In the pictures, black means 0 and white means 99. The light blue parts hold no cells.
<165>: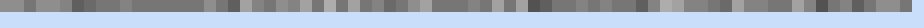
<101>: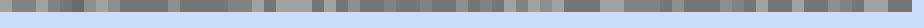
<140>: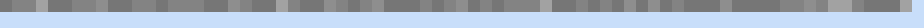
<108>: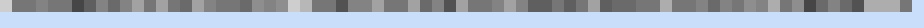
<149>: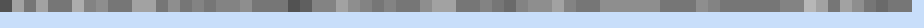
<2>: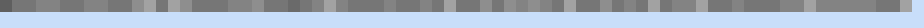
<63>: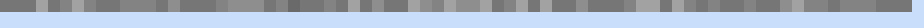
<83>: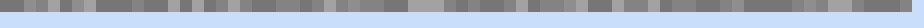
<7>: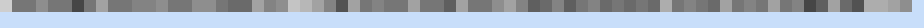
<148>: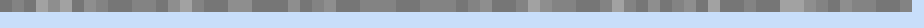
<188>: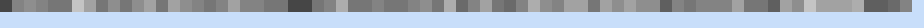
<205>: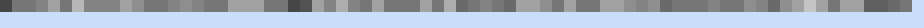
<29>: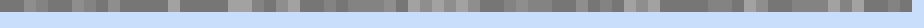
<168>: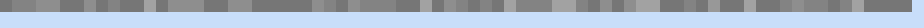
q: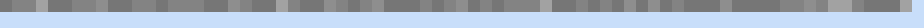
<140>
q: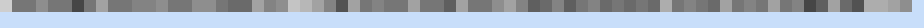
<7>
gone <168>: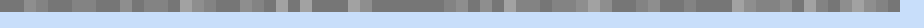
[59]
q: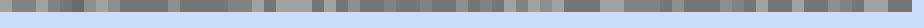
<101>

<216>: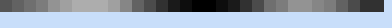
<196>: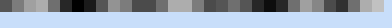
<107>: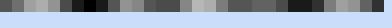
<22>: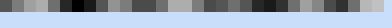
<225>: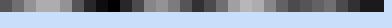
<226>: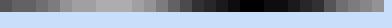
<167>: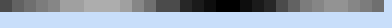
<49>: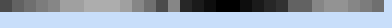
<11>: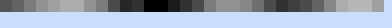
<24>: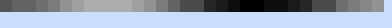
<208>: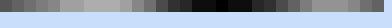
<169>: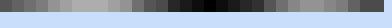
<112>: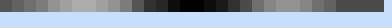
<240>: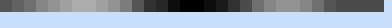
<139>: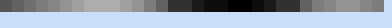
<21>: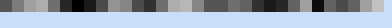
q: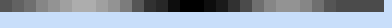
<240>
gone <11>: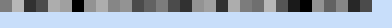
[24]

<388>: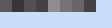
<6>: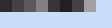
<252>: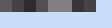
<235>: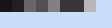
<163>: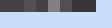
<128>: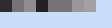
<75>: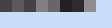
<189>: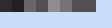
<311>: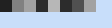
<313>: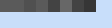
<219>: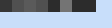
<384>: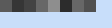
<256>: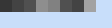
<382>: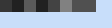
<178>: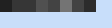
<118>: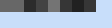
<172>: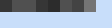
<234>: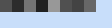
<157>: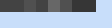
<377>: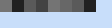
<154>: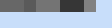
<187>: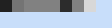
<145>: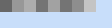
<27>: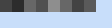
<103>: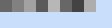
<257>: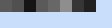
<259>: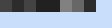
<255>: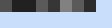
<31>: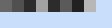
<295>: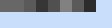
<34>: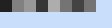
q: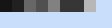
<235>
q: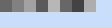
<103>

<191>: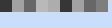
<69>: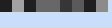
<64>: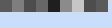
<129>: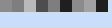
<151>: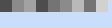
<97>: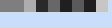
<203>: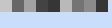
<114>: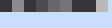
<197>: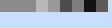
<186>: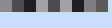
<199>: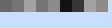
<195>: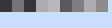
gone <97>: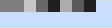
[16]
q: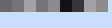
<199>
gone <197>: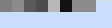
[59]
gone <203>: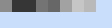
[26]

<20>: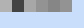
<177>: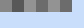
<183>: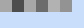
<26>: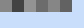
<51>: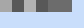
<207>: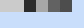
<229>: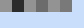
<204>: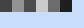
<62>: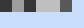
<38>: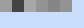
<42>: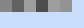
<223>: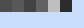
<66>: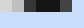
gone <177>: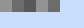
[52]
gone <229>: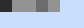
[47]

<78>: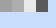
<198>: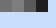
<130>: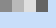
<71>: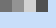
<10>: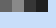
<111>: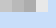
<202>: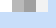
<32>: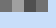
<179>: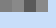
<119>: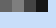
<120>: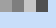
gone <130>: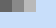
[86]
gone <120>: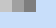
[31]
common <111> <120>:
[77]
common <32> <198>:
[44]
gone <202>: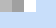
[94]

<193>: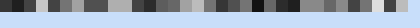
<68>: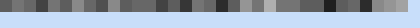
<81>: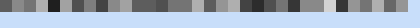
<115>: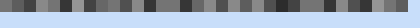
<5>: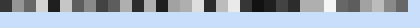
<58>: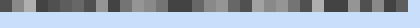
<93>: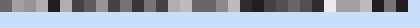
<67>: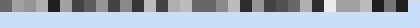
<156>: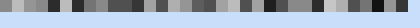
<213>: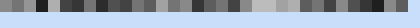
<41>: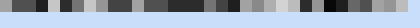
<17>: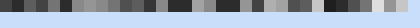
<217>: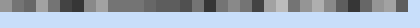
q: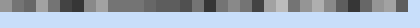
<217>
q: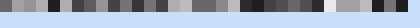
<93>
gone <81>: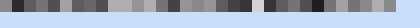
[49]

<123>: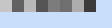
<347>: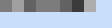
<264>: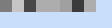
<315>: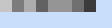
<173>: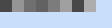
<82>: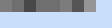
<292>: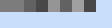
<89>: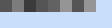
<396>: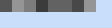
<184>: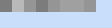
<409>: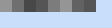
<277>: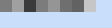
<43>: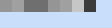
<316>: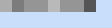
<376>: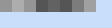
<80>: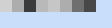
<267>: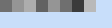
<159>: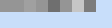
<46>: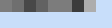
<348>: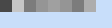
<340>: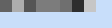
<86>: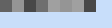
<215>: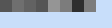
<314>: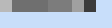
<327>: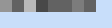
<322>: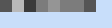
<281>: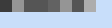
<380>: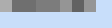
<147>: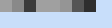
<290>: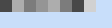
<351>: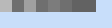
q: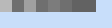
<351>
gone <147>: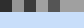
[53]

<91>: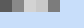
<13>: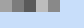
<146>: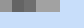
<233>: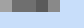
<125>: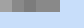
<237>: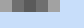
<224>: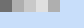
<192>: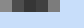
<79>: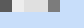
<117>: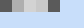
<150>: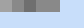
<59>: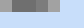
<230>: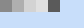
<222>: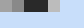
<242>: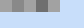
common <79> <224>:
[87]
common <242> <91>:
[53]
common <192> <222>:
[53]
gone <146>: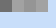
[39]
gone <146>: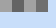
[58]
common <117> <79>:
[35]

